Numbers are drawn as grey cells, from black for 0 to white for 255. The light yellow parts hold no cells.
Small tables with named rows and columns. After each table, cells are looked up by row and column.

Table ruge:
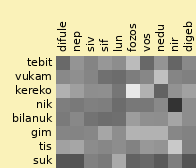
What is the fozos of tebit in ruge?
187
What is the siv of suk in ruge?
129
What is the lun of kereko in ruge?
118
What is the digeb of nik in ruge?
141
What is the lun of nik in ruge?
108
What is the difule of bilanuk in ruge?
122
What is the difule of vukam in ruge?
137
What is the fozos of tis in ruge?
130
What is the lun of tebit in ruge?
141

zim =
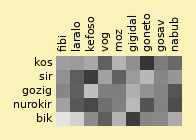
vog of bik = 94
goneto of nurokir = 84
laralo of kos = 155
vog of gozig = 126
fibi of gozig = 135
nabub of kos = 105

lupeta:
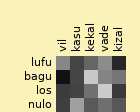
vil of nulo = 63
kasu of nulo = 159
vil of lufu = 135
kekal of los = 113
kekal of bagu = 200
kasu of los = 67
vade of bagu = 132
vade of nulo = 111
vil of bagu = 18
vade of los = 204
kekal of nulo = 89
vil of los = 60
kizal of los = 58
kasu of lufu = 68
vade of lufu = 140
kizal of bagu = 118
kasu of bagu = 69
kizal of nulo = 87
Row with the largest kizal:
bagu

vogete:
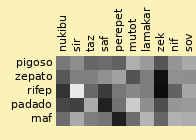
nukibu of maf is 108
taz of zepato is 128
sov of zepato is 143
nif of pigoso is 149
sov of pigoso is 169
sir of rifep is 233
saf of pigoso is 108
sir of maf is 169
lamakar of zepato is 125
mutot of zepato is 84
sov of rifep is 166
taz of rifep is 104
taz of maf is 126
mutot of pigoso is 175
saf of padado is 33

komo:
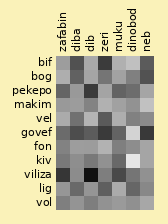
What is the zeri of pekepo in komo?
164
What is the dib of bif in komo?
169
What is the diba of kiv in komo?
142
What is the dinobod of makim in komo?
146
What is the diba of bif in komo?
81
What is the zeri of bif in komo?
59
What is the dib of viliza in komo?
17
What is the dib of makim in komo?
131
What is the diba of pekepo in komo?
153
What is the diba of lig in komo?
105
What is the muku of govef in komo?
99
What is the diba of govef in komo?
77
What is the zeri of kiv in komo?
145
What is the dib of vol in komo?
126
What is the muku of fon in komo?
127
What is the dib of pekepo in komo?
58
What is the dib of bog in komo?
165
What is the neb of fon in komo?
165
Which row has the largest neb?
makim

